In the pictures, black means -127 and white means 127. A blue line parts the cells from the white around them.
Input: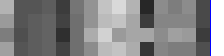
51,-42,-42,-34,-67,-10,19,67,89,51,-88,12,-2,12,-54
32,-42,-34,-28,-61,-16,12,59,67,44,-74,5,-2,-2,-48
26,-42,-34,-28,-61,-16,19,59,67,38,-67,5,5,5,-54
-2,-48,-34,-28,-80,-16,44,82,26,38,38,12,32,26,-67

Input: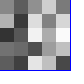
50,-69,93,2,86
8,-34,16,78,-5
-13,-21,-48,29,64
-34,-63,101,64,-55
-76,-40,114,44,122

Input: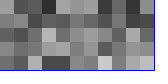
29,-45,-37,-80,35,21,29,-68,-24,-74,13
7,-16,-8,29,35,-1,21,-37,-8,21,13
-1,7,-53,-30,-37,-8,-24,-45,-8,-61,-53
-16,-37,48,-53,-53,7,-1,74,-1,41,61
-30,-45,-16,54,-16,13,29,7,-30,41,-24

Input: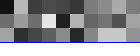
35,-80,-58,-32,11,-88,5,71,71,19
-17,27,-17,102,-95,50,-25,-11,-45,35
-109,56,-66,-51,-58,-72,-3,11,42,-3

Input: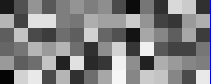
53,-61,97,97,-1,-9,46,33,33,75,20,-61,-73,26,46
26,-33,-17,68,-94,97,-86,-73,112,14,-94,46,26,6,-1
-25,-9,53,26,53,-17,-79,14,82,-73,112,-39,-61,-61,-9
-33,68,-53,-67,-17,-33,82,-25,-46,-108,39,6,-33,39,-67
-102,-46,20,-39,-1,20,-1,14,-53,-116,-9,-79,89,75,-79
-122,82,105,-53,53,-79,-17,39,118,6,75,68,6,-53,105

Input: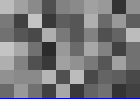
68,40,-14,-84,25,-21,40,2,-62,-14
60,33,10,-47,2,10,33,25,-76,17
47,2,-47,-70,33,17,-6,-41,33,-14
17,10,10,53,-47,60,-54,-27,-33,-54
-6,-62,68,-70,-33,-41,47,-21,25,-33
-14,-41,-54,47,-6,-41,2,-47,-27,60
-21,25,-14,-62,40,-70,-27,-14,-76,-62

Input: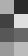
47,-84
26,60
-40,-24
-62,95

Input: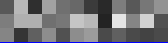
5,-74,-31,13,-46,13,27,-53,-31,-53,-60,-53
-2,48,48,-15,-8,69,56,-92,100,5,82,-46
-39,56,-80,34,-15,-23,-68,-86,-2,-39,-8,19
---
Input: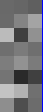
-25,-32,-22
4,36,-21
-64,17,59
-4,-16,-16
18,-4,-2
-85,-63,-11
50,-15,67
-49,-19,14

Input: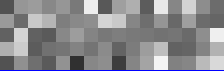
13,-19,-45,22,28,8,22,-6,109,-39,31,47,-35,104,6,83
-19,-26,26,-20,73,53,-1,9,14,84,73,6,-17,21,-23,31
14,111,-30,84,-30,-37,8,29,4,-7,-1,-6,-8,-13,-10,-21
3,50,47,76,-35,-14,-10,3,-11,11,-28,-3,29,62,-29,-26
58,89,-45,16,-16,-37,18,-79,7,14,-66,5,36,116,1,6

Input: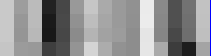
-13,66,73,29,59,-93,-56,25,70,42,26,17,107,10,-47
-15,65,73,23,59,-101,-54,17,61,38,26,16,108,8,-47
-17,63,73,21,56,-103,-56,11,52,34,28,13,101,6,-55
-98,36,69,27,25,-64,-51,20,84,44,18,13,102,42,-67

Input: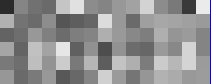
-70,107,-84,5,-14,-21,69,97,12,4,24,34,83,12,-6
32,26,49,-12,-20,13,-42,-33,-25,92,24,-21,31,39,36
27,4,-28,-17,24,0,-19,-1,4,47,25,8,-1,47,21
84,4,37,-27,65,35,102,-31,17,-50,18,-19,-24,26,8
84,27,-6,-17,62,19,76,-6,54,-34,67,47,-3,75,55
25,28,23,-21,-5,24,-39,-23,5,80,26,-10,22,50,43

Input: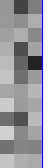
-60,-2,23
14,45,24
46,9,32
-49,35,48
-27,-93,59
-16,27,66
29,54,38
27,38,76
-46,58,-16
9,36,80
5,2,-13
47,42,68

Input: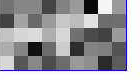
117,27,-12,7,7,-59,2,26,-118
-19,-17,-61,35,-22,27,71,60,98
-61,27,66,86,91,47,87,-15,-53
0,-44,44,5,-110,-19,77,-82,3
-85,-34,87,-41,8,-51,-19,26,14
